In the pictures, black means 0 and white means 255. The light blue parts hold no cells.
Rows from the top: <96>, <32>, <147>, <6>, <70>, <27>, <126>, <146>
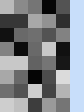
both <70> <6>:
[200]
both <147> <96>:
[83]
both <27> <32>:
[168]
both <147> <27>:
[105]
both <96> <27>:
[5]
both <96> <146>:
[117]

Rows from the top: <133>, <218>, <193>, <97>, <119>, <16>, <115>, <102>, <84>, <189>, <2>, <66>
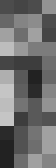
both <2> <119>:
[110]
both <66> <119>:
[110]
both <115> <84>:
[197]
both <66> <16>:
[34]
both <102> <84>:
[89]

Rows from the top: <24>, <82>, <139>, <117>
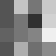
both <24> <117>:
[84]
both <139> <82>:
[118]
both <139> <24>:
[118]

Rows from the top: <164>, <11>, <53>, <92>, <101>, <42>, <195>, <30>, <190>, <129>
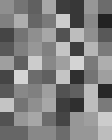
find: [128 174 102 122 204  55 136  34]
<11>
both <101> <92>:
[122]
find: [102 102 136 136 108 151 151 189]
<129>
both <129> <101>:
[136]
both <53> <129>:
[189]

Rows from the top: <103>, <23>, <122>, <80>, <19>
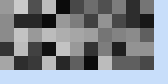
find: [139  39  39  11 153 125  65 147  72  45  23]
<23>
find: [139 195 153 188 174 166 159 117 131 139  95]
<122>
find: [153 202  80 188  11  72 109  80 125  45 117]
<103>
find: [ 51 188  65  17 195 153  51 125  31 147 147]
<80>

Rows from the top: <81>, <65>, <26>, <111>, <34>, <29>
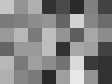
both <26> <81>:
[147]
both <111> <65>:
[101]
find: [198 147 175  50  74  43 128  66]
<81>
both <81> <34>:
[50]
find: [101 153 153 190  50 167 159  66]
<111>

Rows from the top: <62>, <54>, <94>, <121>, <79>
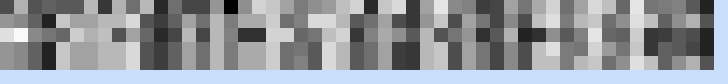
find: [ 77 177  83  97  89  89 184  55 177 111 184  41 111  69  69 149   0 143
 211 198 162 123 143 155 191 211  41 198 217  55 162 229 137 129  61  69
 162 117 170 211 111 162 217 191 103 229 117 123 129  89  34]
<62>
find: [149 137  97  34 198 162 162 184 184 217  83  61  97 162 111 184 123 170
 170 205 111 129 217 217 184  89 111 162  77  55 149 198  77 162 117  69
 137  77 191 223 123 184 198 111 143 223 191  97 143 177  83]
<54>
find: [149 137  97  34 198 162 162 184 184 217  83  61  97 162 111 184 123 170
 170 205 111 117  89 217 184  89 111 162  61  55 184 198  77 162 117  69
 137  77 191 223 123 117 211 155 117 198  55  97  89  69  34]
<121>

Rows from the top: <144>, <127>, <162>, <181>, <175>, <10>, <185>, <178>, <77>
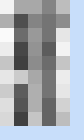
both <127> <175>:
[140]
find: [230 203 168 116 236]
<10>
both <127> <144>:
[132]
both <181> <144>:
[243]

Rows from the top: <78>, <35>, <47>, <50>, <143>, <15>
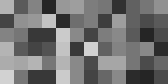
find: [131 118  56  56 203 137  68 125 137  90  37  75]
<47>
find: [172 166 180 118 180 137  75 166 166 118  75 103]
<143>

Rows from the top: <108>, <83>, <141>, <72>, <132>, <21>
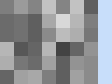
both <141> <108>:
[95]
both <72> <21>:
[101]
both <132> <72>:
[147]
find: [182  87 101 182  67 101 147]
<72>

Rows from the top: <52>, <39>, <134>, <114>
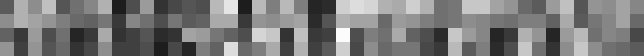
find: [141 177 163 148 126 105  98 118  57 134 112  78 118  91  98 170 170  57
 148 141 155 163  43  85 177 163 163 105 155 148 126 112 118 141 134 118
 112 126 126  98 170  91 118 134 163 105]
<39>
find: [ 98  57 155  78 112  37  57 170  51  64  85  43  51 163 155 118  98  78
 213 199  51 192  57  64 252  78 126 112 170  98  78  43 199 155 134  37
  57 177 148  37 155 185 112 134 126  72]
<134>
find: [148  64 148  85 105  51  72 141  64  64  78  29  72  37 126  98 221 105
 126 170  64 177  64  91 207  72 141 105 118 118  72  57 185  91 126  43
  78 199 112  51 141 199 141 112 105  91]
<114>

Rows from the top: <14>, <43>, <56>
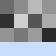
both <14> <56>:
[147]
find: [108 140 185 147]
<14>

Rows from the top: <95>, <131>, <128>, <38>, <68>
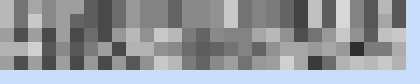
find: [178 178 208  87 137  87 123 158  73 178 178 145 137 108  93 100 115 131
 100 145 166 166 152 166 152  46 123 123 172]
<38>
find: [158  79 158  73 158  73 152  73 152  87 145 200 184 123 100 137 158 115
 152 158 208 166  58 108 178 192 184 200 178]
<68>
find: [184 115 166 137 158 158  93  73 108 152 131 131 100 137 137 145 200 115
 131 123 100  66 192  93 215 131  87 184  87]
<95>

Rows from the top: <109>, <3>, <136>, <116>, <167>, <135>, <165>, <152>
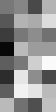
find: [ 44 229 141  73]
<135>
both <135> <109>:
[73]
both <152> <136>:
[113]
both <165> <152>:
[186]
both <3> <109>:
[179]

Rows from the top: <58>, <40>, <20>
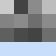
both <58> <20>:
[67]
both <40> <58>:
[139]
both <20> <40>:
[110]
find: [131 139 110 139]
<40>
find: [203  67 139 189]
<58>

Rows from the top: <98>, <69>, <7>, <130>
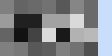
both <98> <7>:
[100]
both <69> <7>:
[218]

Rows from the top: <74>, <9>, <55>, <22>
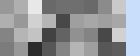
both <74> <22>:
[152]
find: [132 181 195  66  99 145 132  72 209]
<55>
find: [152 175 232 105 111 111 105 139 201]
<74>

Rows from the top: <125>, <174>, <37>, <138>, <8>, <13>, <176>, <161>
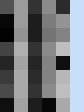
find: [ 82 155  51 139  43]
<125>
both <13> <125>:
[43]

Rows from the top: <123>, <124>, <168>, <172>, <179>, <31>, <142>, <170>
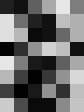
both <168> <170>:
[10]
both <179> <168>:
[17]
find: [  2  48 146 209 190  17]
<172>
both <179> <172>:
[17]
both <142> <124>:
[190]

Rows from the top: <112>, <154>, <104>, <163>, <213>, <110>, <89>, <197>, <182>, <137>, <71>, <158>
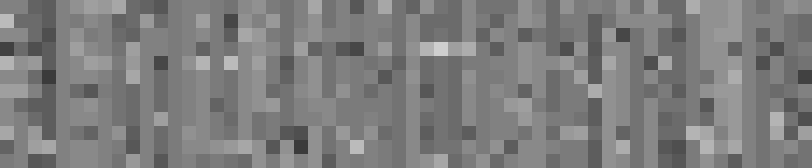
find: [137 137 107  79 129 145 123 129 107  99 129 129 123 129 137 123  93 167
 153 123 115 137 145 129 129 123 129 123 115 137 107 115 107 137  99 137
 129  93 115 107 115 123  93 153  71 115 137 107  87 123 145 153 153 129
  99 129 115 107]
<104>
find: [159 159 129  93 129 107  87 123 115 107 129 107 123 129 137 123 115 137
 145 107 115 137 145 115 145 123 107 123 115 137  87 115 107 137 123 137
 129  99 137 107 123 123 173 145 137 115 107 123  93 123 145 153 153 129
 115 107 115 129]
<89>
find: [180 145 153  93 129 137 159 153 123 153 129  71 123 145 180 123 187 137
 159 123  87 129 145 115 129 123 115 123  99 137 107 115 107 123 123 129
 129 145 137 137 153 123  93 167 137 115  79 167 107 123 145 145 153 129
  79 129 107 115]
<213>

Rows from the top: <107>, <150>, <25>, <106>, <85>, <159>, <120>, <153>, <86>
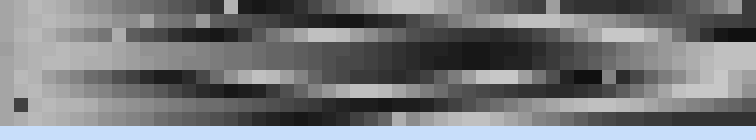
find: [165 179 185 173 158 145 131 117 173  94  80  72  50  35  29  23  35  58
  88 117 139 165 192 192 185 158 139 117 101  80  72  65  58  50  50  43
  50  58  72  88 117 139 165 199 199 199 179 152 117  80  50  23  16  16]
<25>
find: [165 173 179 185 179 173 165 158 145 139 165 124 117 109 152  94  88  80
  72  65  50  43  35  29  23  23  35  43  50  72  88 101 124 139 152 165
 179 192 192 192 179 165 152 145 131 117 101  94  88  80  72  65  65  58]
<150>
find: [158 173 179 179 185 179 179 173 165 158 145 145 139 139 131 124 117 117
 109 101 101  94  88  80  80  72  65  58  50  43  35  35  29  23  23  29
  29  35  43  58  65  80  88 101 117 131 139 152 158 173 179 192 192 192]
<106>
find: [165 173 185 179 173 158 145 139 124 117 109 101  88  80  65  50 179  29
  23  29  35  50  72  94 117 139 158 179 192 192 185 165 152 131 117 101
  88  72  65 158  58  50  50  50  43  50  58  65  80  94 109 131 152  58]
<107>
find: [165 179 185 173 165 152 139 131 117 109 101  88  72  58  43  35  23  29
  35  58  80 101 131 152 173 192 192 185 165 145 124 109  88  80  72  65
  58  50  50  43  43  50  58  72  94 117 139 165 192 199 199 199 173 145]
<120>

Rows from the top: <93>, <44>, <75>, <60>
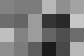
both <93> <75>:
[131]
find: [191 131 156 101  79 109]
<75>
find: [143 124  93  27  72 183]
<60>
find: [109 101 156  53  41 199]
<44>
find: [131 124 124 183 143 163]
<93>

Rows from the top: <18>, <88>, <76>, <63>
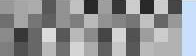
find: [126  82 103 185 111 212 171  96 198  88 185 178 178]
<63>
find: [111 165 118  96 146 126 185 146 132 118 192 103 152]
<88>
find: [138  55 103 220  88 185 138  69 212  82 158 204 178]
<76>

